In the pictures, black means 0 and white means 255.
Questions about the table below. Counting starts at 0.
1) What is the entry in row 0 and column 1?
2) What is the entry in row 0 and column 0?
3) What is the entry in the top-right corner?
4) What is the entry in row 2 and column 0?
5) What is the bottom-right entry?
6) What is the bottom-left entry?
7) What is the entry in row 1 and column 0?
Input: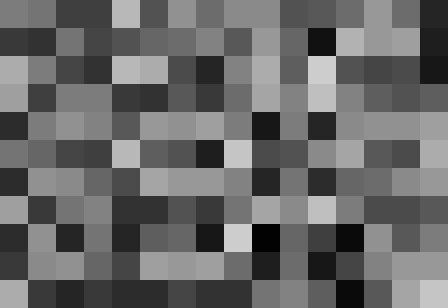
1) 116
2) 124
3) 37
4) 172
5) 197
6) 172
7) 57

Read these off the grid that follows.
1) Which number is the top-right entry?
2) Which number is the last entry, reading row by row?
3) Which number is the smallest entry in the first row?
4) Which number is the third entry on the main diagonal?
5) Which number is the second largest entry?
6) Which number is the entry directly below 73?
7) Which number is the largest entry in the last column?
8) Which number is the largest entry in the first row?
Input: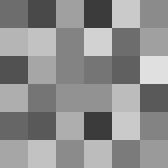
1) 139
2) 154
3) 59
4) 131
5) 210
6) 194
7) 224
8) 202

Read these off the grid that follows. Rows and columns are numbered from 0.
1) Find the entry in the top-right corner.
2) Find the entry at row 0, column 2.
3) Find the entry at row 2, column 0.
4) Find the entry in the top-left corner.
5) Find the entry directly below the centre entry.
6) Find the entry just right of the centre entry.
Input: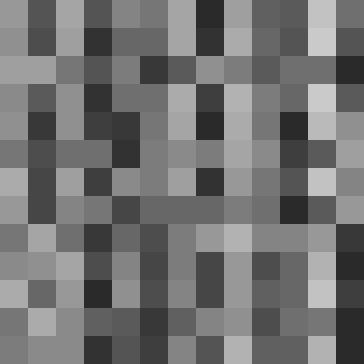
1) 111
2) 165
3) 159
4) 152
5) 103
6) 50

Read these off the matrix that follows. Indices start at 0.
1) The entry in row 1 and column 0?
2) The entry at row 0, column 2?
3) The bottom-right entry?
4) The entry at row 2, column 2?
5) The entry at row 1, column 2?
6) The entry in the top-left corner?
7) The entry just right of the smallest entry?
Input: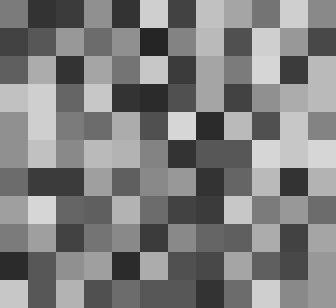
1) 66
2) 59
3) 152
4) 51
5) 152
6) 123
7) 131

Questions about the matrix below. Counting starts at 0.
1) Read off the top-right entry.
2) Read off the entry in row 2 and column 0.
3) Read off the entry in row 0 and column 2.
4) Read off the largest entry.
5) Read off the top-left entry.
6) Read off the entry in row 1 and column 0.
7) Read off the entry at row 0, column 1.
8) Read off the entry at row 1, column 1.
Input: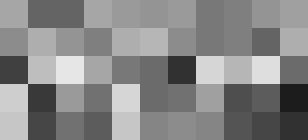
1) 160
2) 64
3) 100
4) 230
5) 166
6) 140
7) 100
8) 174

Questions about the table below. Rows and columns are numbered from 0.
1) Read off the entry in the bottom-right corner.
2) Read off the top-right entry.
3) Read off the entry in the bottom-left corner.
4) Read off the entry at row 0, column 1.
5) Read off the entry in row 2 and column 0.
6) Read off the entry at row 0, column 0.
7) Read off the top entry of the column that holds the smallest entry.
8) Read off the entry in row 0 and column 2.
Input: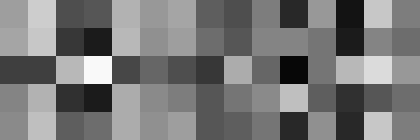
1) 125
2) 125
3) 138
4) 205
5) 63
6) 158
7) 40
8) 78

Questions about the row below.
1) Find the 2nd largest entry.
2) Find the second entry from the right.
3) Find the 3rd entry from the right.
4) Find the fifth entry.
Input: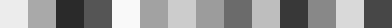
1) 236
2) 217
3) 136
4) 249

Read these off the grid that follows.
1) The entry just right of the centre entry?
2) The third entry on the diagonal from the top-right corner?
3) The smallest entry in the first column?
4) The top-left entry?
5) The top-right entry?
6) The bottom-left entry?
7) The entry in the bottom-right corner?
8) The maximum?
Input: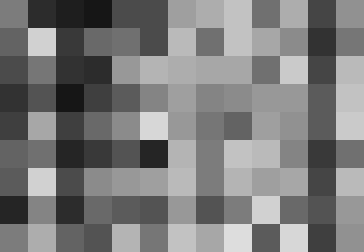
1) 118
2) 202
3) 37
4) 124
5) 145
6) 124
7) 145
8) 221
